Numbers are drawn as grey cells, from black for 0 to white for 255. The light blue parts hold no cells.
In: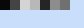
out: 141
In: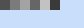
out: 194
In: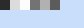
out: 177
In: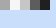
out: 93
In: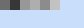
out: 140
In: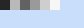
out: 206
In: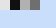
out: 177
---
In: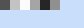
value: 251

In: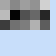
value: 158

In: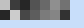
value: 38

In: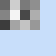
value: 122

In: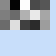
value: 253

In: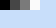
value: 122
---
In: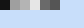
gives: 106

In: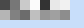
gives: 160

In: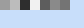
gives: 138

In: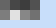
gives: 135

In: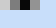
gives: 8

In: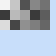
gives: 126

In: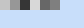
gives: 103
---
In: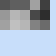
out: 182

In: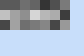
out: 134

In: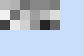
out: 147

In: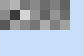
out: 172

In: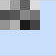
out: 178

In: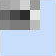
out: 123
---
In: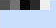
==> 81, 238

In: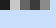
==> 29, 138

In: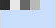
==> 46, 185

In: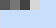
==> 87, 215

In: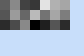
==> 94, 43

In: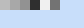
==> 188, 115

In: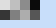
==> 222, 86
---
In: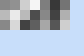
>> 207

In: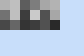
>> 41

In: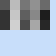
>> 39

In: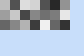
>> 51

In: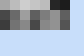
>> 84

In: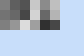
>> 71

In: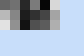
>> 175

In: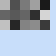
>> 58
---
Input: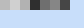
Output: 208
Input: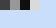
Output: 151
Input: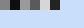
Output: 14
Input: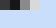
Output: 23
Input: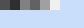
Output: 47
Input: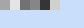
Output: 228
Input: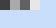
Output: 170
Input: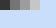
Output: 117
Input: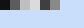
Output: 92
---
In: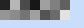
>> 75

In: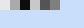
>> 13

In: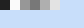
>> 151

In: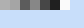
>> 92

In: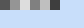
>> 221

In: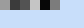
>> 83

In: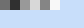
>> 153

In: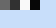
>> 249
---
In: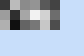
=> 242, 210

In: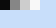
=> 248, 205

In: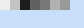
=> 237, 195

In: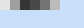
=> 228, 187

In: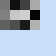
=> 208, 198

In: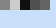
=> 204, 132

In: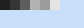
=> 227, 178
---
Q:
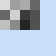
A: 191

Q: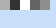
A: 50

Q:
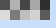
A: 123

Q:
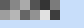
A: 102

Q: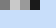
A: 123

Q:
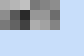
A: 65

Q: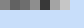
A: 142

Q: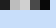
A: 189

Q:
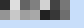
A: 168

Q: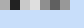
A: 223
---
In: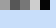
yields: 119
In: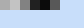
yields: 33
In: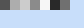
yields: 246
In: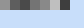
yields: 137
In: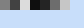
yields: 36
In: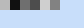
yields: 77
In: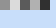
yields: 91
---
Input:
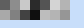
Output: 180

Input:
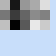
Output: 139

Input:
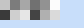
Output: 176

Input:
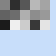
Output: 141

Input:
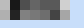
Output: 68

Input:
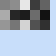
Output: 108
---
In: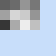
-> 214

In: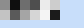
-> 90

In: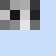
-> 22

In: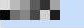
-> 112

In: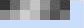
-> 167

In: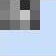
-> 149

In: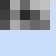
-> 125

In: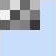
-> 77

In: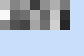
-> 101
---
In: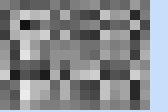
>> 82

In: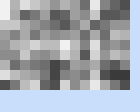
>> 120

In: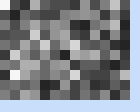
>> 48

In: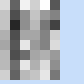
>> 230

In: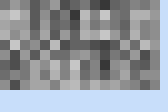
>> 99

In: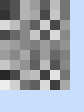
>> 62
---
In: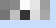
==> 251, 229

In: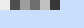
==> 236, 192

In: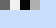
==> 241, 175

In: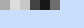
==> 220, 199

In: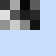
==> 223, 202

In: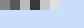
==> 223, 199

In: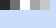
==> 252, 199

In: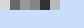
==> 216, 185

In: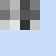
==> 227, 204
